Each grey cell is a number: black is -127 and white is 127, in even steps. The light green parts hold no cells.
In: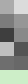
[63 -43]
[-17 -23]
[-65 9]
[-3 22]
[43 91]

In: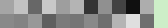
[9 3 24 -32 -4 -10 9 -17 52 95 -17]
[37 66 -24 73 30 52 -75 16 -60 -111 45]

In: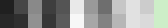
[-87 -80 17 -73 -36 119 39 2 54 97 90]
[-95 -57 9 -65 -43 105 25 -17 70 97 76]

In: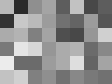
[58 -84 15 36 -34 66 -55 -34]
[108 -20 -20 28 43 94 -27 36]
[43 51 0 36 -48 -55 22 80]
[-76 72 58 28 -14 -27 28 -42]
[66 80 0 15 -14 8 -6 -14]
[-6 101 87 22 43 51 -20 8]

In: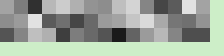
[35 -2 -79 56 76 48 19 13 63 84 5 -57 -36 98 35]
[-43 5 63 48 -65 -2 -22 -43 -101 -28 27 56 5 -49 -49]
[13 27 98 -36 -15 -57 -22 27 35 69 90 41 -9 -15 19]

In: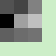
[-45 -59 1]
[-32 -19 -13]
[-126 32 64]

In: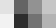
[114 -82 -13 51]
[98 -27 18 70]

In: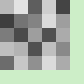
[-3 -53 30 -46 43]
[-65 -11 3 91 30]
[63 51 -46 63 9]
[-19 71 16 91 43]
[57 99 -33 78 -59]
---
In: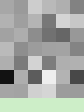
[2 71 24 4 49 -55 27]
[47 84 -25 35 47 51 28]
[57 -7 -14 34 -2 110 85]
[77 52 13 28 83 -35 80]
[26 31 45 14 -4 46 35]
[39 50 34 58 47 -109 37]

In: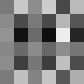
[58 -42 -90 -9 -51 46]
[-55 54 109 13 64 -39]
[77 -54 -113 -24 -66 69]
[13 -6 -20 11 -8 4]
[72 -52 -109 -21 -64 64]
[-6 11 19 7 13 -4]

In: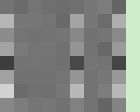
[-26 46 9 26 -58 24 55 4]
[-3 -19 -10 -23 -12 -8 -2 -26]
[-8 -8 -13 -12 -10 -12 -12 -12]
[-15 36 8 20 -55 21 56 1]
[-18 -21 -10 -14 -15 -11 -8 -14]
[-16 -11 -12 -10 -12 -13 -15 -8]
[-11 -9 -13 -11 -11 -13 -14 -10]
[-20 -8 -11 -6 -12 -14 -20 -2]
[-12 54 12 35 -66 34 82 8]

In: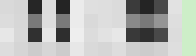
[98 94 92 94]
[-54 21 -54 81]
[-91 -6 -80 76]
[-68 9 -70 79]
[91 91 103 93]
[94 94 98 86]
[95 89 92 89]
[107 107 110 103]
[-91 -5 -81 76]
[93 94 102 86]
[-89 -5 -79 76]
[86 87 88 85]
[89 92 103 93]

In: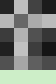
[-99 59 -73 -106 -52]
[-61 43 -46 -66 -32]
[62 -24 50 65 38]
[-90 56 -67 -95 -46]

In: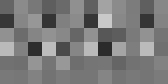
[7 3 -11 -15 2 -4]
[-32 -74 18 59 -10 -10]
[-3 -2 -5 -1 -13 -6]
[11 8 -34 37 -26 -11]
[35 73 -40 -84 -9 5]
[-31 -73 18 58 -10 -9]
[16 11 -25 6 -17 -9]
[-21 0 8 -53 24 -4]
[-33 -75 18 60 -10 -12]
[-7 23 5 -82 21 2]
[11 6 -19 1 -16 -8]
[-26 -72 17 58 -14 -6]

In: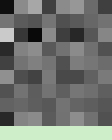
[-64 -13 6 -46 -19 -5 -32 -41 -46]
[-20 -24 -40 -15 -9 -30 -16 -33 -14]
[23 -37 -88 11 -2 -54 -9 -27 13]
[11 -47 -65 -13 -47 -54 -32 -12 -13]
[-63 -10 11 -38 -11 -5 -12 -39 -36]
[39 -43 -118 13 0 -61 -34 -33 11]
[11 -36 -72 2 -12 -49 -12 -24 3]
[-112 -10 74 -86 -62 16 -45 -29 -87]
